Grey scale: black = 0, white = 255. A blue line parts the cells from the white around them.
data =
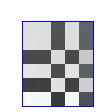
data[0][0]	221
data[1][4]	98
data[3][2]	77
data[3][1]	226
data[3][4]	95
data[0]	[221, 220, 83, 220, 99]
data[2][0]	73
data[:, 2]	[83, 81, 218, 77, 226, 58]

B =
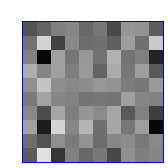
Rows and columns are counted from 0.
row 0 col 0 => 83
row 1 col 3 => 137
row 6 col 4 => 149
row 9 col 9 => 134
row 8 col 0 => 110
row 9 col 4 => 104
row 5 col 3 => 130
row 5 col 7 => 159
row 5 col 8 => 134
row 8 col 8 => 121
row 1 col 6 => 95
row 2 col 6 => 177
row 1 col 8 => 111
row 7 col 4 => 180
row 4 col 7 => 125
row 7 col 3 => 134
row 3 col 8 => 158
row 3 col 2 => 159
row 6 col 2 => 165
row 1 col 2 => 66
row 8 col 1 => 82
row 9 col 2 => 54
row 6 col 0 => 137
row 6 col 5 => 138
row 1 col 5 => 112
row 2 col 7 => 115
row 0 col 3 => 133
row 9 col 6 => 71
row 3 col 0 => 174

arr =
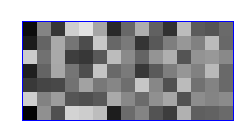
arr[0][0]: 12
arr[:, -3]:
[91, 129, 147, 129, 113, 141, 95]
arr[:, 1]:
[132, 100, 113, 100, 69, 130, 144]
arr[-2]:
[206, 130, 156, 85, 79, 89, 170, 136, 107, 144, 166, 82, 141, 132, 139]
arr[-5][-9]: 188
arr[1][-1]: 104
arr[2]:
[204, 113, 169, 62, 55, 89, 188, 138, 100, 148, 175, 84, 147, 152, 137]
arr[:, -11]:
[226, 76, 55, 78, 162, 79, 205]
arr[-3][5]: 120
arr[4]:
[57, 69, 72, 114, 162, 120, 134, 110, 198, 135, 80, 187, 113, 131, 105]
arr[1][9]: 88
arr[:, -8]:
[104, 122, 138, 122, 110, 136, 107]
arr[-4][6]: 105
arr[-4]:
[31, 100, 167, 117, 78, 196, 105, 122, 56, 90, 126, 150, 129, 185, 105]
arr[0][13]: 85
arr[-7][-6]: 97
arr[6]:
[3, 144, 80, 211, 205, 189, 29, 107, 132, 83, 61, 177, 95, 98, 106]
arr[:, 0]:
[12, 27, 204, 31, 57, 206, 3]

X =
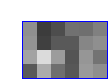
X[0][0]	143
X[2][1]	219
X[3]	[89, 171, 110, 87, 154, 142]
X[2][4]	150
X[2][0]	163
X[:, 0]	[143, 147, 163, 89]
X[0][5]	128

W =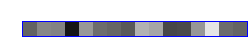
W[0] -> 99
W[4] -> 152
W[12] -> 151

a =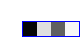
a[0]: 6
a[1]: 223
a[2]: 96

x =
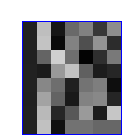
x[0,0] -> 33
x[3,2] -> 153
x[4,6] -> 14
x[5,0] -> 32
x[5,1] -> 163
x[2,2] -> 207
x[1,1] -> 195
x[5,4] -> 130
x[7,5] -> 103
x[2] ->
[32, 100, 207, 110, 3, 47, 121]
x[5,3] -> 25
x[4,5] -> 126
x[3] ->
[33, 27, 153, 194, 96, 28, 38]
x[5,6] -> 37
